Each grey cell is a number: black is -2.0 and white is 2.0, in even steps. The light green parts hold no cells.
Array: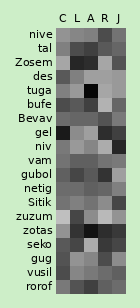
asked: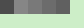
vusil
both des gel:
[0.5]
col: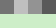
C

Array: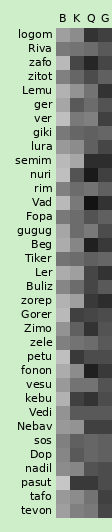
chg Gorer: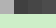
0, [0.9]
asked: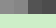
nadil
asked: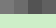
Fopa
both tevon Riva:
[-0.1]

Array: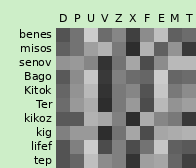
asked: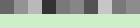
Kitok
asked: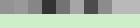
senov
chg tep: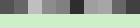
5, [-1.2]
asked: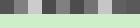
lifef
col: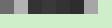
V

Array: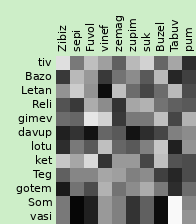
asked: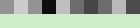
Letan
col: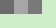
zupim
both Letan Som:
[-1.8]
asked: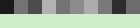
gotem
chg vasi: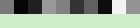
8, [1.9]
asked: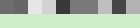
gimev

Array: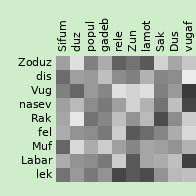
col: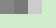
gadeb
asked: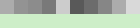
fel
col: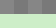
gadeb
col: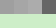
Sifum
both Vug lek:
[0.4]
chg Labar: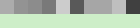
7, [0.7]

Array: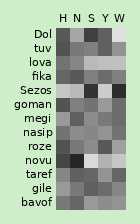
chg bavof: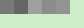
2, [0.4]
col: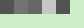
H

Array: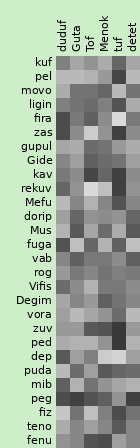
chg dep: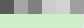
1, [0.5]
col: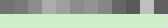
Guta
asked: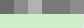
Vifis
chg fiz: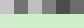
5, [-0.2]
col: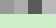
duduf
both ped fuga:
[0.8]

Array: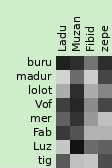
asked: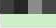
Vof
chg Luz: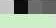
1, [-1.7]
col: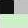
Muzan
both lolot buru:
[-1.3]
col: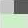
Ladu
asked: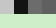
Luz

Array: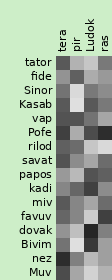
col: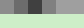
ras
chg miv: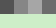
0, [-0.6]
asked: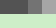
vap
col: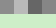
pir
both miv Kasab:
[-0.6]

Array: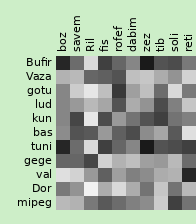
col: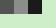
zez
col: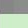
boz

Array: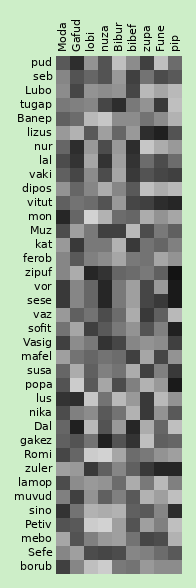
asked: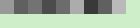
vaz
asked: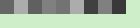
susa
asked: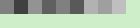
muvud
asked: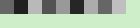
Dal

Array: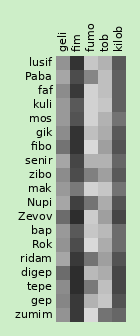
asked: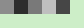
tepe
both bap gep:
[1.1]
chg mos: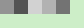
0, [0.4]

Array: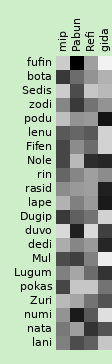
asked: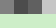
lani
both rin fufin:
[0.5]
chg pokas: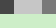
3, [-0.2]
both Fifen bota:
[-0.3]
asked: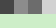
Fifen
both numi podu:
[0.3]

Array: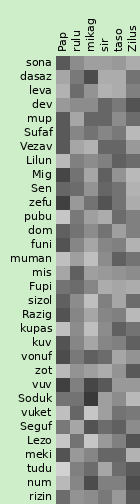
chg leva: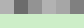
4, [0.7]
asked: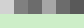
tudu

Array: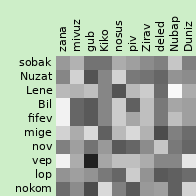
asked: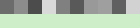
nokom
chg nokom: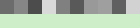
1, [0.2]
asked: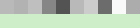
Lene
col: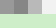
zana
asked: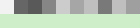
fifev
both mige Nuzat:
[1.3]

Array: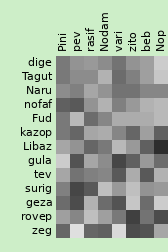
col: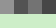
pev
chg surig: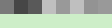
0, [0.0]
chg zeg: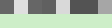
5, [-0.8]
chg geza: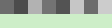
3, [-0.3]
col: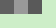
beb
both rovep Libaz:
[-0.1]
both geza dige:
[1.2]

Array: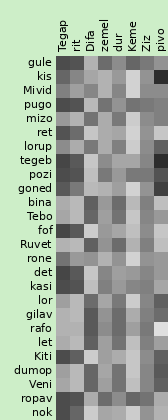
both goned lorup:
[-0.1]
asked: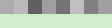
let

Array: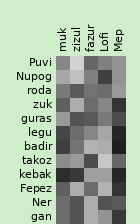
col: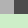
fazur
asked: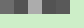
Ner
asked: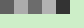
Fepez

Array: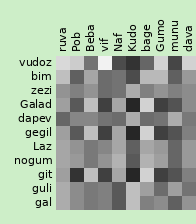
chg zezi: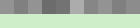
6, [0.0]
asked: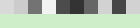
vudoz
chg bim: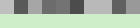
1, [-0.5]
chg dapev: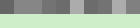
9, [-0.1]
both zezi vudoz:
[-0.2]

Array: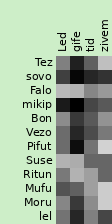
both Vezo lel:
[-1.4]
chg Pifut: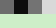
3, [1.3]
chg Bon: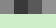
0, [0.2]
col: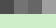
tid
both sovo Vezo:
[-1.4]
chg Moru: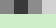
3, [1.2]

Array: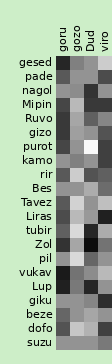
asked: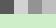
Tavez
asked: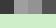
gizo
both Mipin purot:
[-0.9]
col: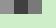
viro
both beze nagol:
[0.3]
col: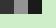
goru

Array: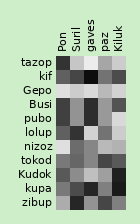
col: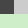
Suril
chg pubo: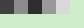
1, [0.3]
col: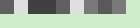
Pon
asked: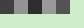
Busi
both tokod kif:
[-0.9]
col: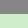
gaves
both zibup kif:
[-0.9]

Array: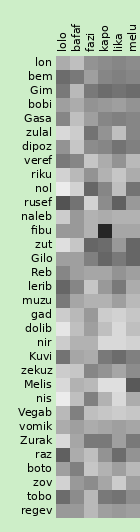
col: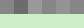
kapo
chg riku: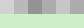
3, [0.8]
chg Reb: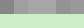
5, [0.5]
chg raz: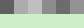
3, [0.3]
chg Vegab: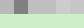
3, [1.1]
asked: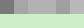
muzu

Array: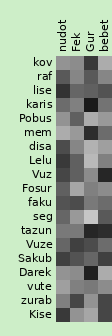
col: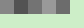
bebet
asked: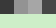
Kise
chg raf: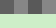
0, [-0.6]
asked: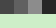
Vuz

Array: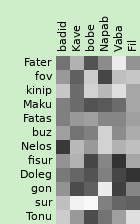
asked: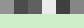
gon
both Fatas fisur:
[0.1]
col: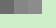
Vaba
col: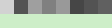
bobe
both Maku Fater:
[-0.7]
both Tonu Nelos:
[0.4]

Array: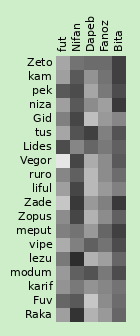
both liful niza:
[0.5]
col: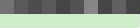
Nifan
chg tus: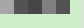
2, [-1.0]
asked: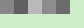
ruro

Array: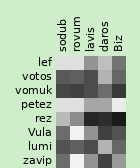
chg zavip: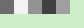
4, [0.4]
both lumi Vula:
[-0.7]

